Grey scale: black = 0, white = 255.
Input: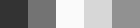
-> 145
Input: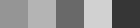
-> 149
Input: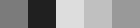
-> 153
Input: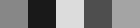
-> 135
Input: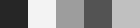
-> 157
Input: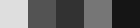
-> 83
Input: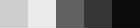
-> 97
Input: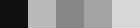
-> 163
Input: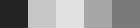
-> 167
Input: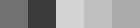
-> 170
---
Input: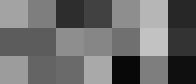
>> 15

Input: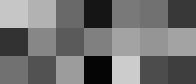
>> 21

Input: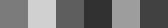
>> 65

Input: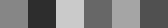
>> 80

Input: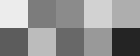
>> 92

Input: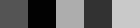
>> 50

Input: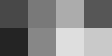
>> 72
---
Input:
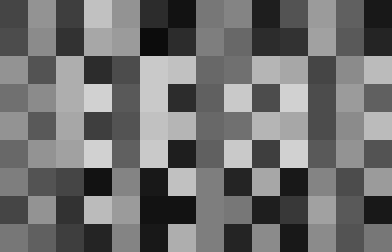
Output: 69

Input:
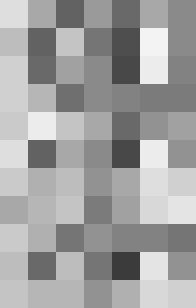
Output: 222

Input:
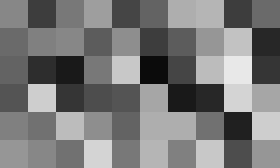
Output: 135

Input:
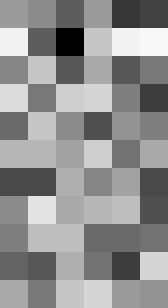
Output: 155

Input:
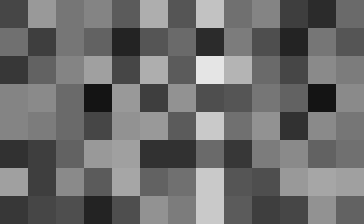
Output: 70

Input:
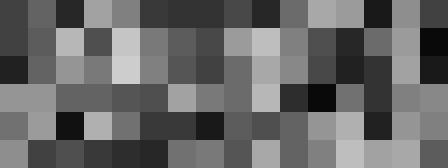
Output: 65

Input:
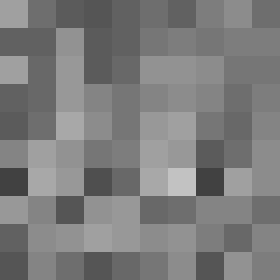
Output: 160

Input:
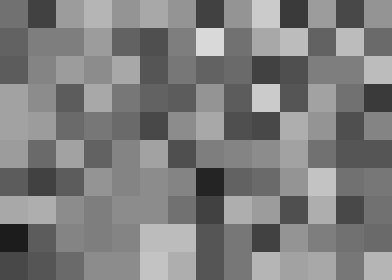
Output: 113
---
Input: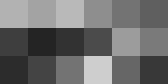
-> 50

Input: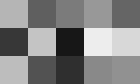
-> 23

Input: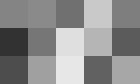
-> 223

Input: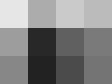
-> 96

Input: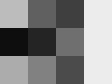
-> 111

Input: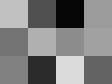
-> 141

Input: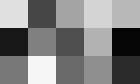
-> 78

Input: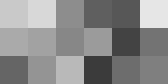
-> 135
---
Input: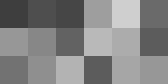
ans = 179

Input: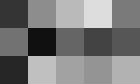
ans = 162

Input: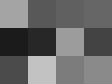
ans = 124

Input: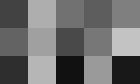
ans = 17

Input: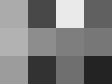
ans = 111

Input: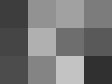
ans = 195

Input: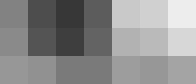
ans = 122
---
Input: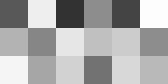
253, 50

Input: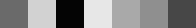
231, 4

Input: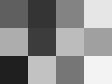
243, 31

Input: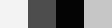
243, 4

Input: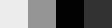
236, 2

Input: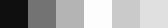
253, 15

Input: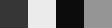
235, 12
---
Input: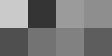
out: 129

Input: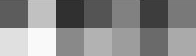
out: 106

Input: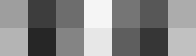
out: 54

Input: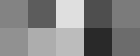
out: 41

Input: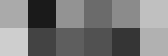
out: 53

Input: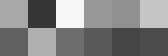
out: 69
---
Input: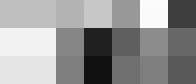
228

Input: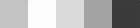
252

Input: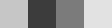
60

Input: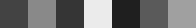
137

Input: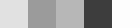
155

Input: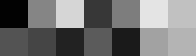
69
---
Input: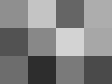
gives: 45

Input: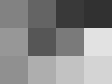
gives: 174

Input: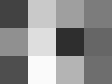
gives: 250

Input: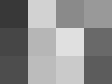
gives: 188

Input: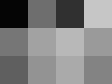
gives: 147

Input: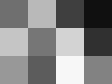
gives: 92
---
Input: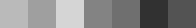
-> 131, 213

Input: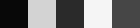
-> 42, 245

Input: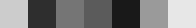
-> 91, 231

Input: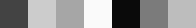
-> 250, 250

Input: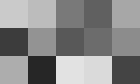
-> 88, 226

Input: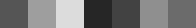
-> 38, 220

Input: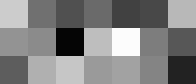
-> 190, 252

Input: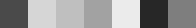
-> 162, 235
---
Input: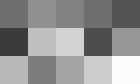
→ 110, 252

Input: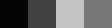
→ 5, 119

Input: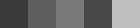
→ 58, 190

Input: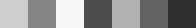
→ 206, 48

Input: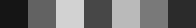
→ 21, 43

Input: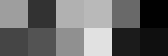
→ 158, 15

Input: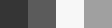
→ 53, 160

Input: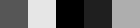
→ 86, 174
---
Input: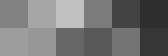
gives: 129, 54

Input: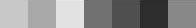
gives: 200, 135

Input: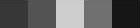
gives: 55, 21

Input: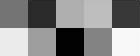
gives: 116, 248

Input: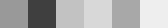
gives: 153, 238

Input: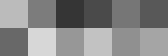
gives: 187, 165
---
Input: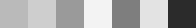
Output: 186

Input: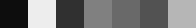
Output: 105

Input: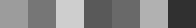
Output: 118

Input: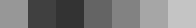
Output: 130

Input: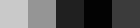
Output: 59

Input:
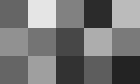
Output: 116

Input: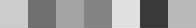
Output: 163

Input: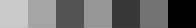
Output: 115
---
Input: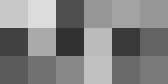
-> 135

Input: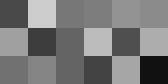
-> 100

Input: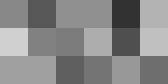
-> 95

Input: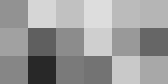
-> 122

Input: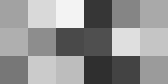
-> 189

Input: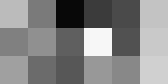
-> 87

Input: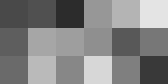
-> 135

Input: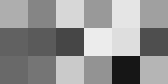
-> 202
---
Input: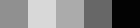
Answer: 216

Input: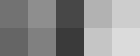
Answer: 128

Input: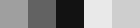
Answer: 98

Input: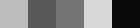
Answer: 88

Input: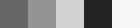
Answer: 148

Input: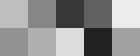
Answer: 176

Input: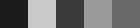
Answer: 201
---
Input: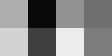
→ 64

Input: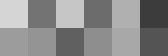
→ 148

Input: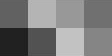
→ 82

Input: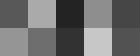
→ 110

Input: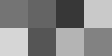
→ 85

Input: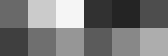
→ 111

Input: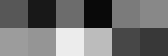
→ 149
